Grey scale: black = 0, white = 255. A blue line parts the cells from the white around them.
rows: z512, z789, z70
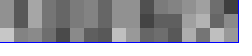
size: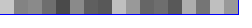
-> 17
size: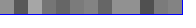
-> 13
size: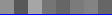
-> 8
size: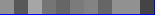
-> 11
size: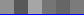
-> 6
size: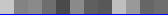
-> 12

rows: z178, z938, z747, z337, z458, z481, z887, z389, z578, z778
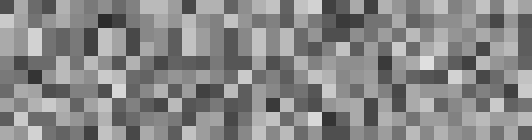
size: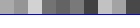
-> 10
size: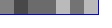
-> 7

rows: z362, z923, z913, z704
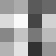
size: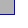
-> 1
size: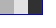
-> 3

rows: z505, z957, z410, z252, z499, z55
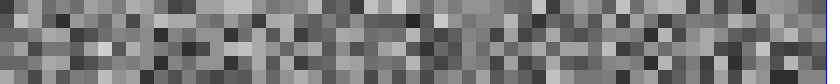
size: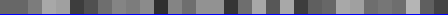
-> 32
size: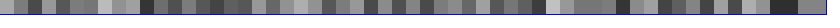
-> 59
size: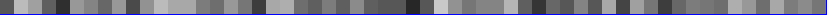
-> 59
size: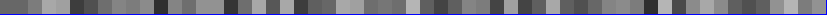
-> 59
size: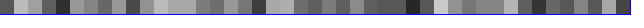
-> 45

